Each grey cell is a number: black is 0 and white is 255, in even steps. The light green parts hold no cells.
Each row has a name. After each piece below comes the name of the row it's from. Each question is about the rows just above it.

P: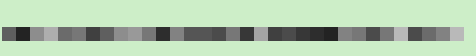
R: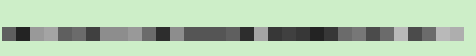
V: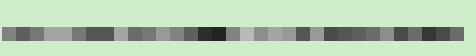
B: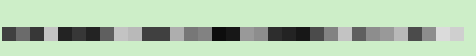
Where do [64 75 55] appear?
P
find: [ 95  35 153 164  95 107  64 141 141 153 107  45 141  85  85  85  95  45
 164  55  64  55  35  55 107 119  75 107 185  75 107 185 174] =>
R

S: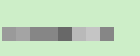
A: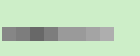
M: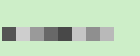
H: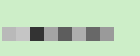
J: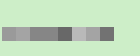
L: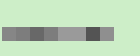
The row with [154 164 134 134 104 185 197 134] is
S
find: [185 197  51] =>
H
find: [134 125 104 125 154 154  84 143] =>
L

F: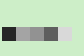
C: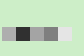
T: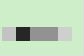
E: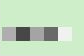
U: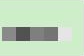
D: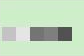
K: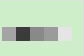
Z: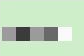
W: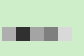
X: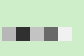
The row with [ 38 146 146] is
T
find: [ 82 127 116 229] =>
U
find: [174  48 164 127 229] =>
C
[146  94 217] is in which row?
F
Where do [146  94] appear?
F
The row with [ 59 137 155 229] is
K

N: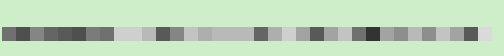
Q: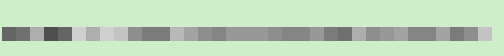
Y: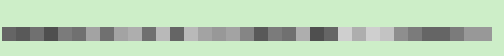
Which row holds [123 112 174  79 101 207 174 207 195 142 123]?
Y
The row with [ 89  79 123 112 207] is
N
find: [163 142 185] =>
N

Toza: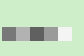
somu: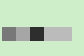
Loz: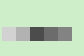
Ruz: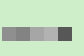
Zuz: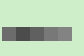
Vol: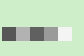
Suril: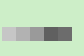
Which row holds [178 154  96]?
Suril
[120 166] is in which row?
somu
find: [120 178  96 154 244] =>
Toza
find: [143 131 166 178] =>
Ruz
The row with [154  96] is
Suril

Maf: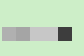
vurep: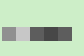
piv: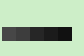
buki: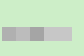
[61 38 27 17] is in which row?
piv
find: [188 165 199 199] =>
buki
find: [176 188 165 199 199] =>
buki
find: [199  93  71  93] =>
vurep
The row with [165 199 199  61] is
Maf
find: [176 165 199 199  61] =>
Maf

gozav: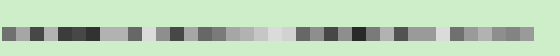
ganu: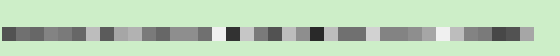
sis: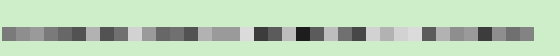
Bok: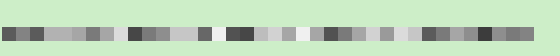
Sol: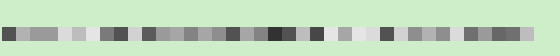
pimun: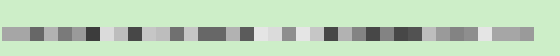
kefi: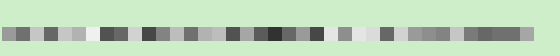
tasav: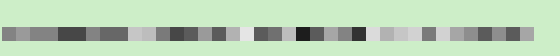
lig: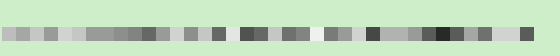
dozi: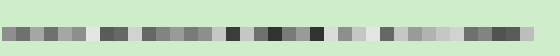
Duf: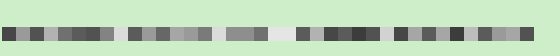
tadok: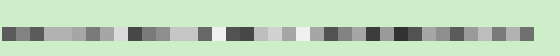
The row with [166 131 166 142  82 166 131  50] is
Sol
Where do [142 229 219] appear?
kefi
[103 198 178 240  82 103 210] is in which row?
kefi
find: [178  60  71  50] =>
gozav
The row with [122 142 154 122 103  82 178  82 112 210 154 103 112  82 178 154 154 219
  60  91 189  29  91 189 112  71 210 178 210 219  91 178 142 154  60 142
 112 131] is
sis
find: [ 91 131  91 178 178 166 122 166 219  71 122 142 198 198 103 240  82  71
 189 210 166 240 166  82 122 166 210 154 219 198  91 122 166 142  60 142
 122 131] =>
Bok

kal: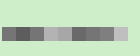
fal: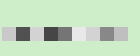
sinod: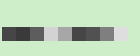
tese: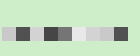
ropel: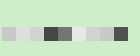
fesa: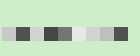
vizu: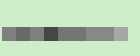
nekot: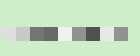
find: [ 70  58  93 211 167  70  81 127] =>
sinod
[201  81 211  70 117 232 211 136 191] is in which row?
fal
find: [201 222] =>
ropel

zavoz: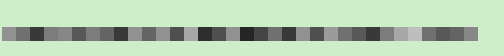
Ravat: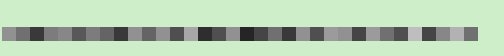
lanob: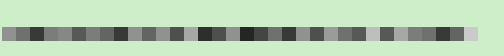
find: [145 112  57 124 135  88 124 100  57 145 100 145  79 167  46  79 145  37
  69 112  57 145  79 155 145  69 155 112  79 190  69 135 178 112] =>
Ravat
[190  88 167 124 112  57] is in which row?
lanob
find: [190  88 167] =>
lanob

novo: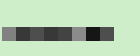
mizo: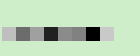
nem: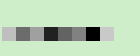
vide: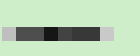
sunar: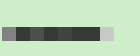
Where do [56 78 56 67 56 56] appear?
sunar
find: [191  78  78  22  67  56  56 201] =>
vide
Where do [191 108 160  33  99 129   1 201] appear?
nem
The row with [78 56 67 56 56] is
sunar
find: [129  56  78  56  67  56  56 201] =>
sunar

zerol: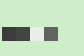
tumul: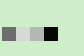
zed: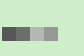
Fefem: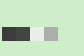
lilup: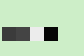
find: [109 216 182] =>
tumul
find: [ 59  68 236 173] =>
Fefem

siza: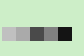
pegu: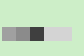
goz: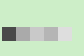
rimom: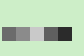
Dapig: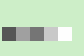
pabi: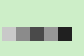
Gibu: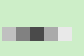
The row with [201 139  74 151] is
pabi
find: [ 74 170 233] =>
Gibu

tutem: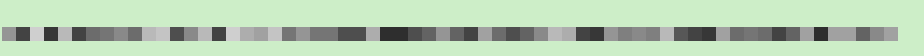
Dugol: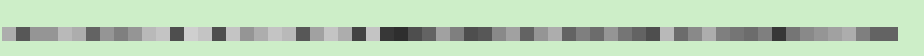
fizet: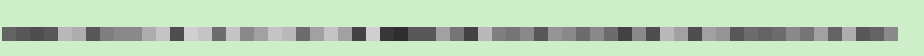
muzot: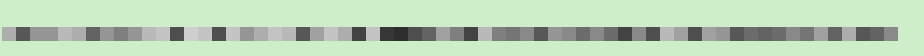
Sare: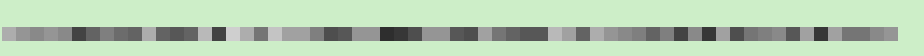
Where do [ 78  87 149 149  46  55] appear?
Sare
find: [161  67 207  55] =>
fizet

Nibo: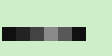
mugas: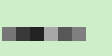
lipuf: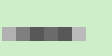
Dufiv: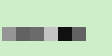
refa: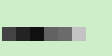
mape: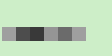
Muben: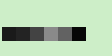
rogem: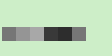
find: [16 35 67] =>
Nibo
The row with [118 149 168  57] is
rogem
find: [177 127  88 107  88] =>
lipuf
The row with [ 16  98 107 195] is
refa

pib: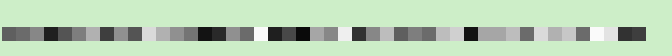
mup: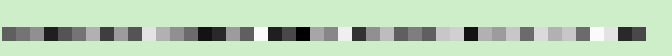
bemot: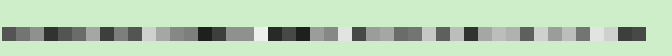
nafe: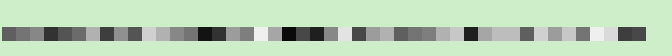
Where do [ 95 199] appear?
mup
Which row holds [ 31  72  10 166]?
pib
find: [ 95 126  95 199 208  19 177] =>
mup
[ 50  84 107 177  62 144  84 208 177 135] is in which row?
nafe

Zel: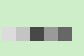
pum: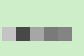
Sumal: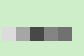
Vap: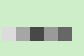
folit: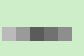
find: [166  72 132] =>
Sumal
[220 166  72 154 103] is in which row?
Vap

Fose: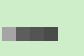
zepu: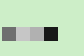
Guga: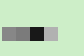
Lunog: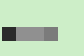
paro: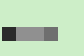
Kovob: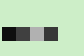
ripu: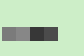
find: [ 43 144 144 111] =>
paro
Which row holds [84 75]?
Fose
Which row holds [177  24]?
zepu
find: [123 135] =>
ripu
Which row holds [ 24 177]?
Guga

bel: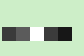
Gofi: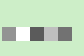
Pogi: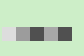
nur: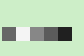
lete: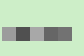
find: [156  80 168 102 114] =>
lete
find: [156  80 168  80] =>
Pogi

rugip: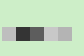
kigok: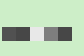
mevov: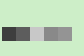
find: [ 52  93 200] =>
rugip
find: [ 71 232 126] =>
kigok

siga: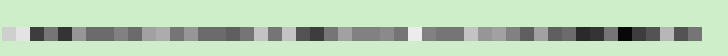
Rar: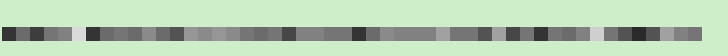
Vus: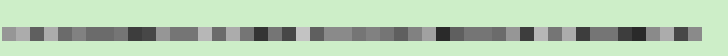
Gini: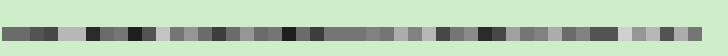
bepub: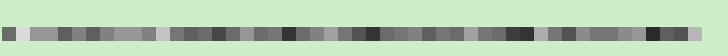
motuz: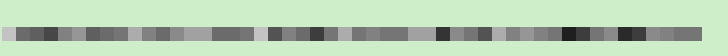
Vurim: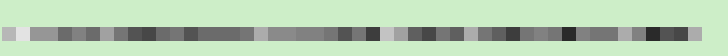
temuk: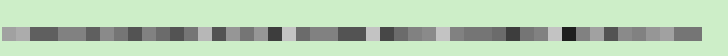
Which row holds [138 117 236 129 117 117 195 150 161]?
siga
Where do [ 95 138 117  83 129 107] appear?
temuk
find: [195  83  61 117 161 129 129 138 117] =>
siga
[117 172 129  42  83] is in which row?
Vurim
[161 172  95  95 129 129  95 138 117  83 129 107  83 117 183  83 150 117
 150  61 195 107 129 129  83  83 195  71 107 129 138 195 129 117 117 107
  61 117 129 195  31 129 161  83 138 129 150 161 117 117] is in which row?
temuk
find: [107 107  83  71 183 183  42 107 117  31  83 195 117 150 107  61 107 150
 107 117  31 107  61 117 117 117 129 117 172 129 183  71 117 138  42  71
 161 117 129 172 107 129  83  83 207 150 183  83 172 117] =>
Gini
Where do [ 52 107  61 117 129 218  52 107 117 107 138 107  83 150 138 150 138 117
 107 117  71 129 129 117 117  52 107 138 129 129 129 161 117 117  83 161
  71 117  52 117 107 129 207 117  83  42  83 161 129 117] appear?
Rar

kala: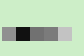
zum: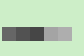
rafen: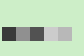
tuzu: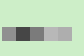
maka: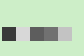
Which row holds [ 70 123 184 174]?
tuzu
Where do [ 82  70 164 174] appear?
zum
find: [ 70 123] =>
tuzu
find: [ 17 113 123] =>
kala
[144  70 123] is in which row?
tuzu
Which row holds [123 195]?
kala
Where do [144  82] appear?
rafen

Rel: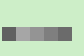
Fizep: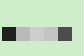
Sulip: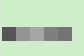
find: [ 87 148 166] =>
Sulip
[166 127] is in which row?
Sulip
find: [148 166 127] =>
Sulip
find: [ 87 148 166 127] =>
Sulip

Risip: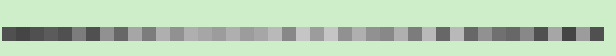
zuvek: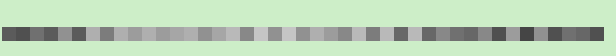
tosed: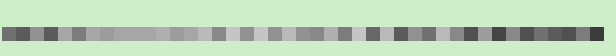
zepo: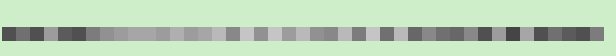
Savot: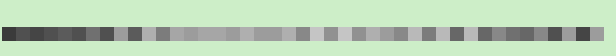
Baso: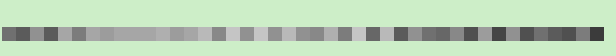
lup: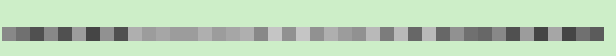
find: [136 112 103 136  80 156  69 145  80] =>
zuvek
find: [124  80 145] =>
Risip
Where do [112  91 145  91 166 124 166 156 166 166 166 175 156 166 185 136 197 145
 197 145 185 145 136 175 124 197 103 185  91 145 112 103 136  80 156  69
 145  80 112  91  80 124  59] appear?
Baso
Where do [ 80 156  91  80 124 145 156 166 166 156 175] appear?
zepo
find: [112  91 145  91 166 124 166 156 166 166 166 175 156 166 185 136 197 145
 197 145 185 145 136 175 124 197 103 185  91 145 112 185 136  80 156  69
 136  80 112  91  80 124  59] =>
tosed

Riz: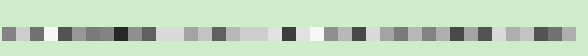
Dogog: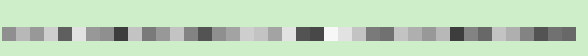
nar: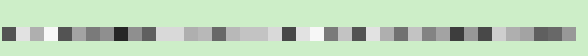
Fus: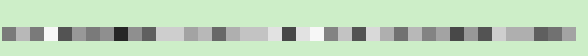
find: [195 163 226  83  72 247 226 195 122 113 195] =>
Dogog
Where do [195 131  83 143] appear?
Dogog
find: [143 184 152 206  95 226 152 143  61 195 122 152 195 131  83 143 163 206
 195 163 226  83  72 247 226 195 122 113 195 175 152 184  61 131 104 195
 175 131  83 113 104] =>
Dogog
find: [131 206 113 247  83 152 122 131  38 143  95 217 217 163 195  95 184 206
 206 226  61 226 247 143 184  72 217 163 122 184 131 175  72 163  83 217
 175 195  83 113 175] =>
Riz
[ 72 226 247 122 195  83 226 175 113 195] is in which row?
nar
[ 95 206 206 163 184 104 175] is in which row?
Fus

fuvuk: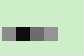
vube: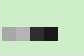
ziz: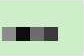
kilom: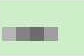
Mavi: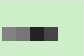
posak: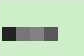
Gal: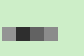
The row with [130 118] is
Mavi
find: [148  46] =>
Gal
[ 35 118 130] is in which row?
posak
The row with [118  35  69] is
Mavi

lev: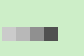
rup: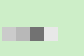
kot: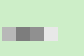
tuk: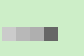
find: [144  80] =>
lev
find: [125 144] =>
kot
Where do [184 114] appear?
rup
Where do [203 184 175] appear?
tuk

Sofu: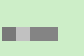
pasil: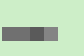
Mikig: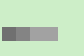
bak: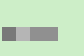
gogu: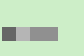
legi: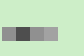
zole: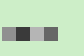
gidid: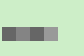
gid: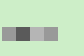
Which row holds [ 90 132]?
pasil
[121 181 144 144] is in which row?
bak
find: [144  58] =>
zole
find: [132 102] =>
gidid
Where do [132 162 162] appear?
Mikig

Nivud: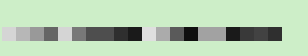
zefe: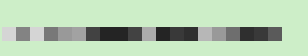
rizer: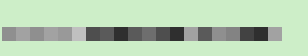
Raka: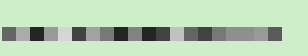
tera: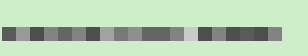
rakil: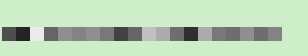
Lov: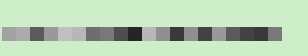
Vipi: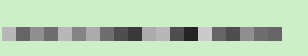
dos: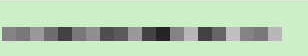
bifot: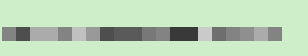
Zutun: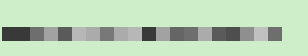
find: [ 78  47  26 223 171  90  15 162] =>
Nivud
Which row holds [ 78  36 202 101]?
Vipi
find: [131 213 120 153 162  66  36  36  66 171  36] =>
zefe
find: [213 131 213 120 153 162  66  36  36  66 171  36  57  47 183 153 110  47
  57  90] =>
zefe
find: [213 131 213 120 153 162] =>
zefe

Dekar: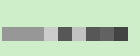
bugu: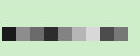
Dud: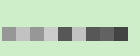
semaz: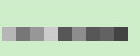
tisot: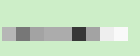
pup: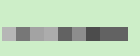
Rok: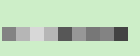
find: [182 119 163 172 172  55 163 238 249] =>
tisot
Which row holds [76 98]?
pup

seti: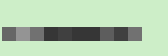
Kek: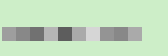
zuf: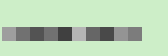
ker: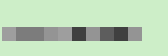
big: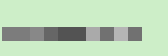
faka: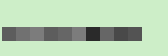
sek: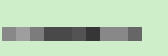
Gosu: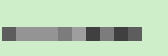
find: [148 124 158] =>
Gosu
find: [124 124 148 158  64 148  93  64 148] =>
ker
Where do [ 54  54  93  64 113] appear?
seti

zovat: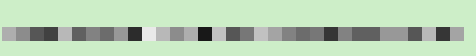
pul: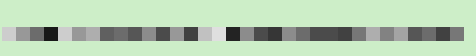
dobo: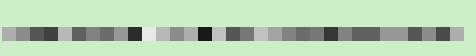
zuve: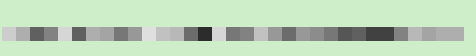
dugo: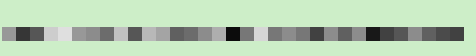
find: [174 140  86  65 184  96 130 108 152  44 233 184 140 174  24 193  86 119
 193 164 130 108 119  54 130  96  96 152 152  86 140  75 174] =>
dobo
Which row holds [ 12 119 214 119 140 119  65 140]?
dugo

